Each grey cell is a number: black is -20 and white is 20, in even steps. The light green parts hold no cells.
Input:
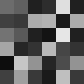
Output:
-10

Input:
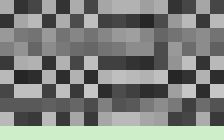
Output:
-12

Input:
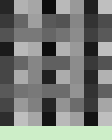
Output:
-11

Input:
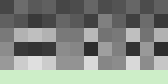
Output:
-5

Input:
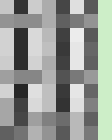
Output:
3

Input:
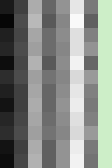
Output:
-19

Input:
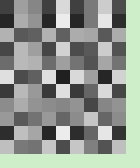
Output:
-14

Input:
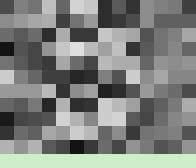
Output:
2

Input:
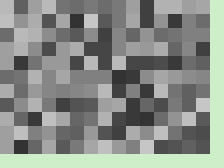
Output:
10
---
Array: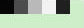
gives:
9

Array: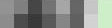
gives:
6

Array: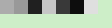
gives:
-11

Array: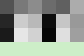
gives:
-3

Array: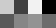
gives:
-10

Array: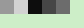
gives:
-18

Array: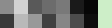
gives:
-1

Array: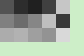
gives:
-15

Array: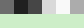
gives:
14
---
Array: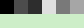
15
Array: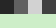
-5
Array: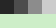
-8
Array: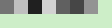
-5
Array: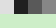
-15
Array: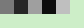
5
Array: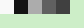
7
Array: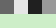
16
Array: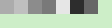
16
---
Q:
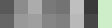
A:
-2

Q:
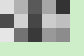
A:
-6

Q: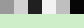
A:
18

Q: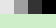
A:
5

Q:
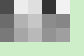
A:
15

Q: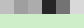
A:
-14

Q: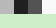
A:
-15

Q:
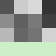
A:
12

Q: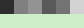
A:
-6
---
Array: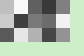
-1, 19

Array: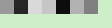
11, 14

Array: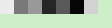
-14, 17

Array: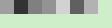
3, 13

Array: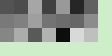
-2, 14

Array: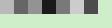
-16, 12
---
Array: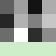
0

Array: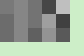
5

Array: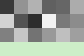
-1

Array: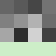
8

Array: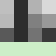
0

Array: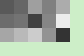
1

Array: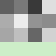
3

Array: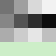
-13
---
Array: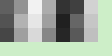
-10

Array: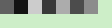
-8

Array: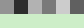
12

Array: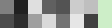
12

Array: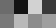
13

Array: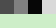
-19

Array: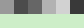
13

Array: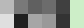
-3

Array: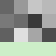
11
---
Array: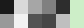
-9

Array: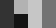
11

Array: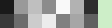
6

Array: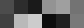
-15

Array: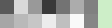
19

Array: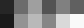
14

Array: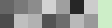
9

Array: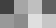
15

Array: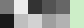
5

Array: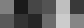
12
